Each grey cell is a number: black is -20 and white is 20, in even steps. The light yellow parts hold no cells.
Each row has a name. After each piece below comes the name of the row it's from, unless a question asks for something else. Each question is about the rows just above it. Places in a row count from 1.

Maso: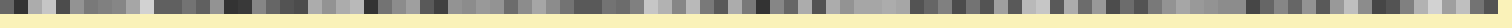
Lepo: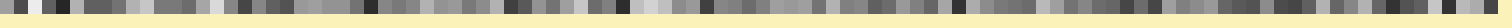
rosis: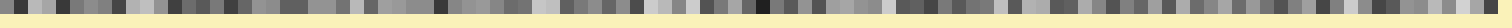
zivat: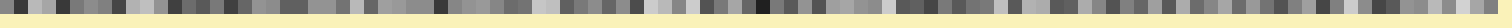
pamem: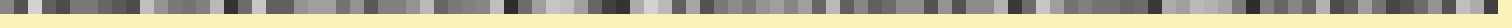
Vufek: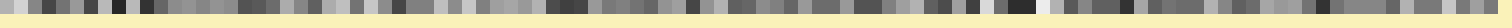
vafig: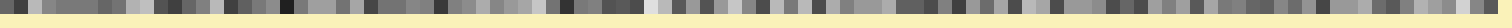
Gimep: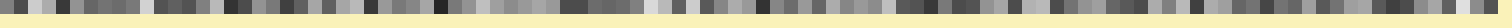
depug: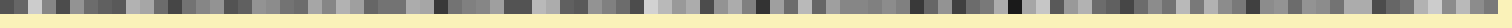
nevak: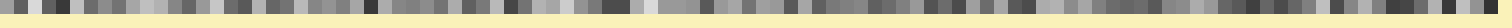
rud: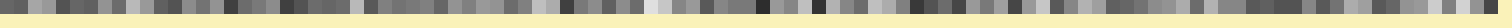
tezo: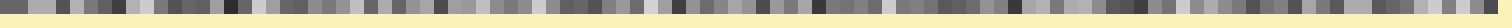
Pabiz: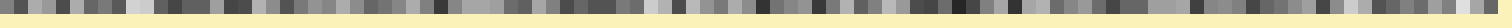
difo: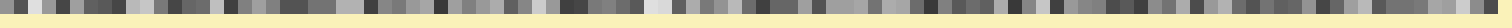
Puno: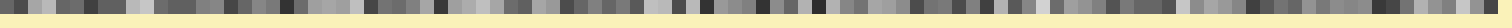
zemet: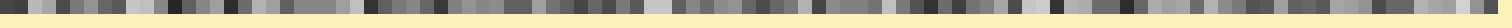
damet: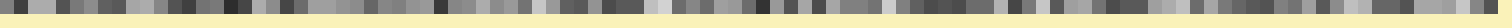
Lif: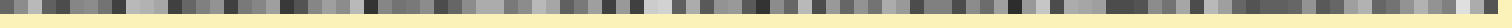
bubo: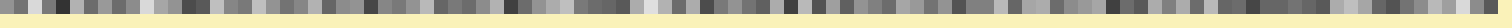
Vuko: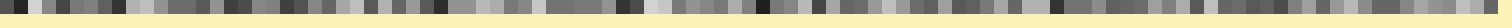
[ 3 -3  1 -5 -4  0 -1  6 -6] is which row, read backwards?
vafig
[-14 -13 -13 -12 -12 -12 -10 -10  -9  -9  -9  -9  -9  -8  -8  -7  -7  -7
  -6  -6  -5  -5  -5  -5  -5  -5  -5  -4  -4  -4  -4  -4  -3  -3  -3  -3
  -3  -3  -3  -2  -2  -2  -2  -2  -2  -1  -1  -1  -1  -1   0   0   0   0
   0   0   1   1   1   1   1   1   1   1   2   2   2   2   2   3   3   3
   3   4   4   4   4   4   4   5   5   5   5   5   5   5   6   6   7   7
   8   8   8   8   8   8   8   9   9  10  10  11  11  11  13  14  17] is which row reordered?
Lepo

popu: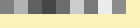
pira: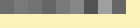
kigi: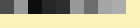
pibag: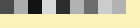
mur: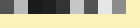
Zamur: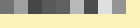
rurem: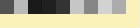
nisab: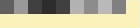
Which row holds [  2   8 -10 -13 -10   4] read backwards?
nisab
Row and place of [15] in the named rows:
Zamur, 8
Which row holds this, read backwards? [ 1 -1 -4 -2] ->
pira

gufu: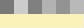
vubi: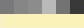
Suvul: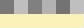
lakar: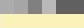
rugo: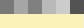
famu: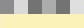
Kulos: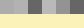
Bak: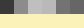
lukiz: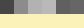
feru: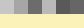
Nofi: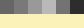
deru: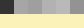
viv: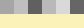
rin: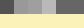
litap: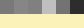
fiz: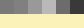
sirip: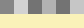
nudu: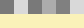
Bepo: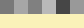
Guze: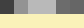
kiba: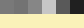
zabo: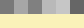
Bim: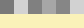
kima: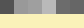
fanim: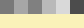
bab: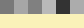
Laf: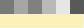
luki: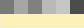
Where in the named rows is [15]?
famu, 6
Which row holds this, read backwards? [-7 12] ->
rugo

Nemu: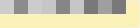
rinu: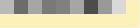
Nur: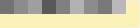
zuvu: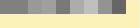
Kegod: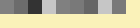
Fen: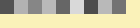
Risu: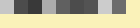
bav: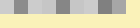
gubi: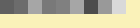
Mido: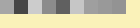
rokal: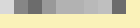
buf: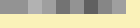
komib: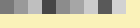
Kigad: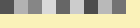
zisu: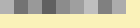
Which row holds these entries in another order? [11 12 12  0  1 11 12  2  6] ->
bav
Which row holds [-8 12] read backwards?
Kigad
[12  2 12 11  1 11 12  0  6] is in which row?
bav
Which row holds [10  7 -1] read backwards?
zuvu
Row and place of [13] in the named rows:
komib, 9

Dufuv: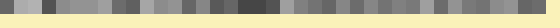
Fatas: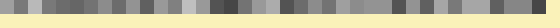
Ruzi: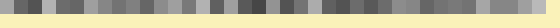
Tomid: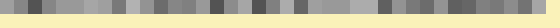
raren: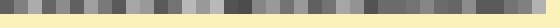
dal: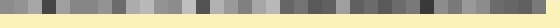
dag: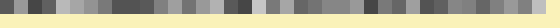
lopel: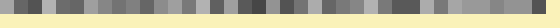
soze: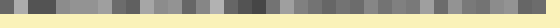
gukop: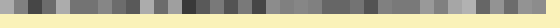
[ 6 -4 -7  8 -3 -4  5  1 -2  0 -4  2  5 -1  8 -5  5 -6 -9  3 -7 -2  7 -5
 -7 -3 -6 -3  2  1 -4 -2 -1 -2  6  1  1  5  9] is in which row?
Ruzi
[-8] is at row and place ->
raren, 18

